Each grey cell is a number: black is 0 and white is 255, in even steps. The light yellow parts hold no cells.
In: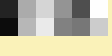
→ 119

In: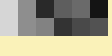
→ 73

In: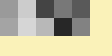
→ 39

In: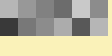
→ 88

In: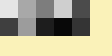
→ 8

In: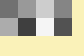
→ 245

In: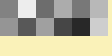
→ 40

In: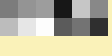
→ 115

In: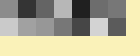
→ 211

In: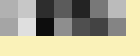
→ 67
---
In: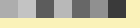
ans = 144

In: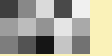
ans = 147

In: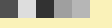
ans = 159

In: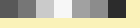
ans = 140

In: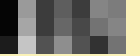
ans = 94

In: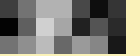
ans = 104

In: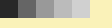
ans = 153

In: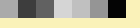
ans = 149
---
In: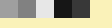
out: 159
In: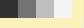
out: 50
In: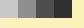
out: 199
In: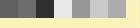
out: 97
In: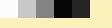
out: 252
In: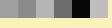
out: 159
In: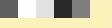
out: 94
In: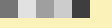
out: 117
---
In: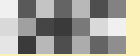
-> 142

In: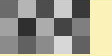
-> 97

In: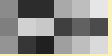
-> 218

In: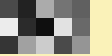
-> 149

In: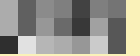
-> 87

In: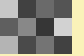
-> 65

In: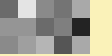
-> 169

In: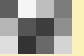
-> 212

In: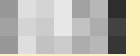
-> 54

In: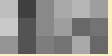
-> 104
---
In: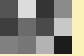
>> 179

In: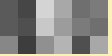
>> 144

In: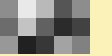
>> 55

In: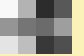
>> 56

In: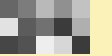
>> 238

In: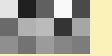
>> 155
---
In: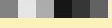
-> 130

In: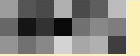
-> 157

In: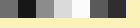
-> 110

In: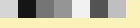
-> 213

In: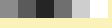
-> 139

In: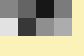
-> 133

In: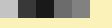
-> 195
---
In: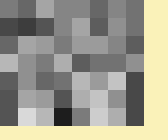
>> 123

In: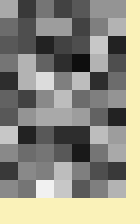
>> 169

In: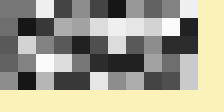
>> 119

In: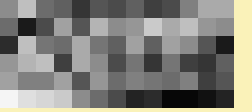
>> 140

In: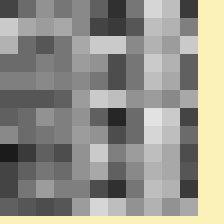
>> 68

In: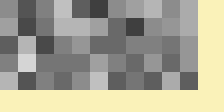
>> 140

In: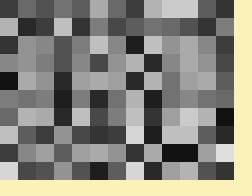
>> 61
